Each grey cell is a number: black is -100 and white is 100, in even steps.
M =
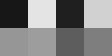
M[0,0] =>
-82
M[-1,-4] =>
18

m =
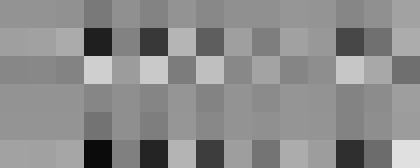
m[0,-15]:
15
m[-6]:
[15, 15, 14, -5, 13, 3, 15, 7, 13, 13, 18, 16, 5, 13, 27]
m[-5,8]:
25
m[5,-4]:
23
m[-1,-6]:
-9
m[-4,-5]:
4
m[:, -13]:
[14, 34, 3, 15, 16, 30]
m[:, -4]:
[16, 19, 11, 15, 16, 23]
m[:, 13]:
[13, -12, 32, 10, 11, -15]
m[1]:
[25, 26, 34, -76, 2, -56, 42, -26, 25, -1, 26, 19, -44, -12, 35]
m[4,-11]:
12
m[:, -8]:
[7, -26, 50, 3, 7, -52]
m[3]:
[15, 15, 15, 5, 12, 4, 17, 3, 15, 9, 17, 15, 3, 10, 24]
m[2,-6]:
28
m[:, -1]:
[27, 35, -13, 24, 22, 76]
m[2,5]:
58
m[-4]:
[6, 7, 3, 62, 22, 58, -3, 50, 7, 28, 4, 11, 55, 32, -13]

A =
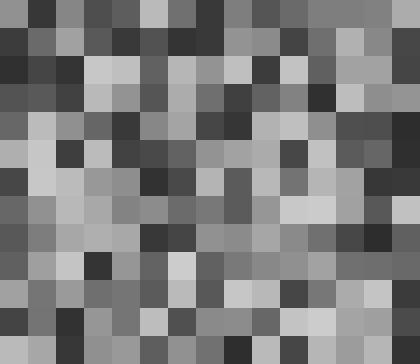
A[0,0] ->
14
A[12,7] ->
-11
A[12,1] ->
31
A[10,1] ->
-8
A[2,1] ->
-46
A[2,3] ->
56
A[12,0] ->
46
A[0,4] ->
-27
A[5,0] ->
37
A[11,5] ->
48
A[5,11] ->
51
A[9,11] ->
27
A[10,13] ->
54
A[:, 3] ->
[-39, -30, 56, 45, -20, 47, 19, 32, 37, -59, -13, 18, 13]
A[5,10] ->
-44
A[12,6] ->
14
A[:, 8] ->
[-1, 15, 50, -50, -58, 27, -29, -29, 9, -5, 55, 10, -64]
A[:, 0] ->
[14, -53, -62, -35, -19, 37, -44, -19, -31, -25, 26, -47, 46]
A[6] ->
[-44, 56, 47, 19, 11, -61, -43, 41, -29, 44, -10, 42, 27, -57, -55]
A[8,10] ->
8
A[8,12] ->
-44
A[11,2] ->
-61
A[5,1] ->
55
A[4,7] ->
-45
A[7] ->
[-19, 14, 44, 32, 3, 10, -16, -6, -29, 18, 57, 59, 26, -31, 51]
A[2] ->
[-62, -46, -59, 56, 50, -24, 43, 15, 50, -53, 52, -25, 27, 27, -46]
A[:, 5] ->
[46, -36, -24, -33, 6, -43, -61, 10, -56, -22, -29, 48, -26]
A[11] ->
[-47, -9, -61, 18, -8, 48, -37, 8, 10, -19, 53, 60, 29, 25, -41]
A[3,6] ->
35
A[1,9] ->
9
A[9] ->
[-25, 25, 54, -59, 18, -22, 60, -24, -5, 7, 13, 27, -12, -14, -18]

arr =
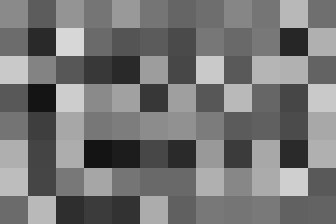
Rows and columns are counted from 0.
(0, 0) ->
8
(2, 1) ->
3
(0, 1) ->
-28
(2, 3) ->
-56
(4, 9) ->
-25
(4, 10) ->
-41
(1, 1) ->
-68
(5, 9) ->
32
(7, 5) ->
35
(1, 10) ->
-70
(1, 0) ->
-15
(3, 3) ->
8
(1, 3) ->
-17
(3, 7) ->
-32
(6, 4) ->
-8
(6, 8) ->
6
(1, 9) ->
-6
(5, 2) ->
36
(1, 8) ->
-18
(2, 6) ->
-44
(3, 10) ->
-45
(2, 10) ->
39
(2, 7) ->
58
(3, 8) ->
45
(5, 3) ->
-84
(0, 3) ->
-8
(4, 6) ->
14

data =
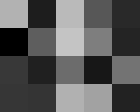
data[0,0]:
40
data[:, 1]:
[-77, -26, -75, -59]
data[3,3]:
27
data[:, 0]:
[40, -100, -56, -58]
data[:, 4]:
[-68, -72, -10, -73]
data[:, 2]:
[46, 54, -15, 39]
